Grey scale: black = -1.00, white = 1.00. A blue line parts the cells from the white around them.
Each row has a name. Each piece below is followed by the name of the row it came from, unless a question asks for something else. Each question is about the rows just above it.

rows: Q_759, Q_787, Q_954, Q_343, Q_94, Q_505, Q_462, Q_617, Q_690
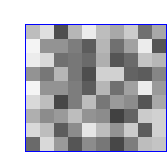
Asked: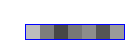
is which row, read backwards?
Q_690
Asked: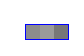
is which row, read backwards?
Q_505
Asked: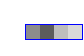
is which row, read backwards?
Q_617
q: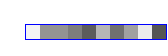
Q_787

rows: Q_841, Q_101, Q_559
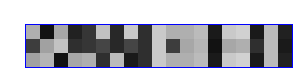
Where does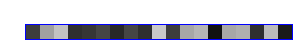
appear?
Q_101
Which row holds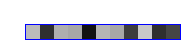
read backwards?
Q_101
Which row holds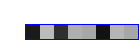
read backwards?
Q_101
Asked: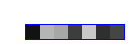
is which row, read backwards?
Q_101
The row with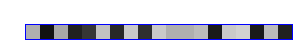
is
Q_841

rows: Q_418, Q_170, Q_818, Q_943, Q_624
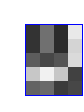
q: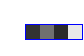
Q_418
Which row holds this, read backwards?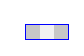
Q_943
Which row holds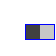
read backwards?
Q_943
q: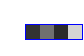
Q_170
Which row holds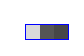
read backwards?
Q_818

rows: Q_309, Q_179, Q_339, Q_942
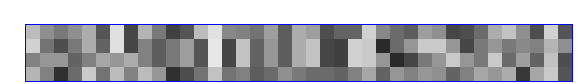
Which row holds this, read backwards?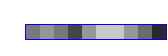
Q_179
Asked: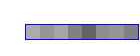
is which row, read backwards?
Q_942
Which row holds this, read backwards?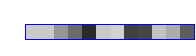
Q_179
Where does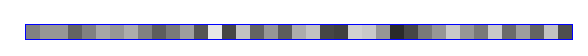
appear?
Q_339
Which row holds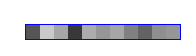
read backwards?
Q_942

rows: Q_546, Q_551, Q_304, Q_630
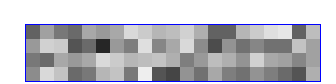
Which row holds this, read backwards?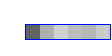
Q_546
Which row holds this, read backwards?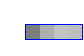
Q_304
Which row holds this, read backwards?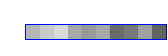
Q_546
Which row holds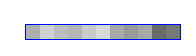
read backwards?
Q_546

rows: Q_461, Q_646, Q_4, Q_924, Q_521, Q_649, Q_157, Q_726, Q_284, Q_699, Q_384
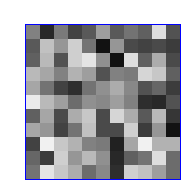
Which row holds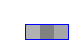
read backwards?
Q_924
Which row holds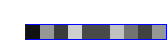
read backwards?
Q_726
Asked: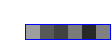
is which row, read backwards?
Q_461
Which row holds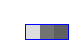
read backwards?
Q_699
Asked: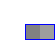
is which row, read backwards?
Q_649
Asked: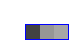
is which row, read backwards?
Q_726

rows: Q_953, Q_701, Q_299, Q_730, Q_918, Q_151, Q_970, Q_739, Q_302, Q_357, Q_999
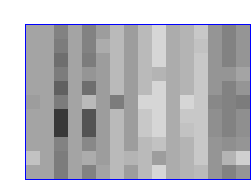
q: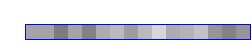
Q_701
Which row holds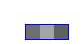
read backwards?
Q_918
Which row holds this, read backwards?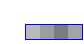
Q_299
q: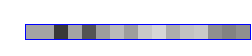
Q_739
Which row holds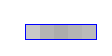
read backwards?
Q_730

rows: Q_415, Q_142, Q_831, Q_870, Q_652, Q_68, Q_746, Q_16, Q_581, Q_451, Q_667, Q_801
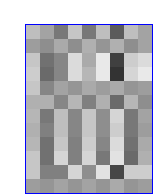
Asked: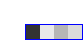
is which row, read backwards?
Q_870
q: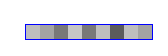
Q_415
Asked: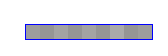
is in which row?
Q_801
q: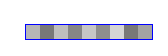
Q_746

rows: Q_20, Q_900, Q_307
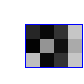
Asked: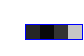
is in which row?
Q_20
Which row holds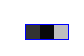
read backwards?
Q_307
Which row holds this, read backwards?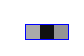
Q_900

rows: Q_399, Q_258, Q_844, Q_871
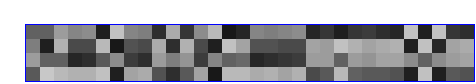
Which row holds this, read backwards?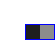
Q_399
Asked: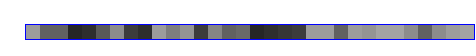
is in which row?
Q_844
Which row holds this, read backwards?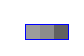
Q_844
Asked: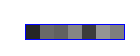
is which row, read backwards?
Q_844
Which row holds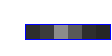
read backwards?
Q_844
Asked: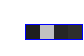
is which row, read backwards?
Q_399

